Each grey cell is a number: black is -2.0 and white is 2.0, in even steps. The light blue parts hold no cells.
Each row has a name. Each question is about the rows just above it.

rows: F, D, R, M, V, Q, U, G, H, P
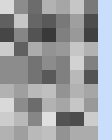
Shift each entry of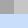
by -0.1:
0.5 1.0
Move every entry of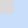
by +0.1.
1.5
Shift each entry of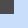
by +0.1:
-0.7

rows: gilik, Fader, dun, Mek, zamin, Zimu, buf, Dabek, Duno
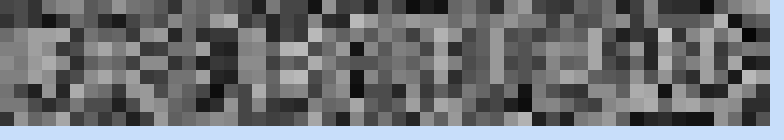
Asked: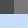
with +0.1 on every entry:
-0.7 0.0
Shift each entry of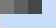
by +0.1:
0.0 -0.4 -0.8

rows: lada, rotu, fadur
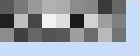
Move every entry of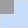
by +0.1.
0.6
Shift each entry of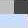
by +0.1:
1.1 -0.8
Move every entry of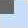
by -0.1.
-0.5
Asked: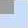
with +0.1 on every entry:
0.6
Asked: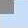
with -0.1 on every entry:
0.1
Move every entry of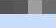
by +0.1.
-0.6 -0.5 0.6 -0.2

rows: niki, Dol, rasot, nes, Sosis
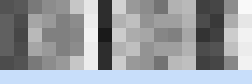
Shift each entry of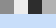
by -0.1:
0.1 1.6 -1.4 0.7
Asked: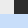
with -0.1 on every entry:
1.6 -1.4
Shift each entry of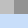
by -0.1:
0.9 0.2
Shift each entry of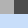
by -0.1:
0.7 -0.9
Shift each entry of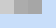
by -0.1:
1.1 0.6 0.5
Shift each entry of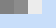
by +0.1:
0.1 0.3 1.8

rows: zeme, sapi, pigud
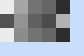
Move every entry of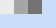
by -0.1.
1.6 0.5 -0.3
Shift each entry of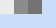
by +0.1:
1.8 0.3 -0.1
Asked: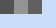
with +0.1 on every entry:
-0.6 0.4 -0.4
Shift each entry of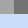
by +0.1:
0.7 -0.1
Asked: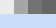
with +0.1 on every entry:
1.8 0.7 -0.1 -0.3

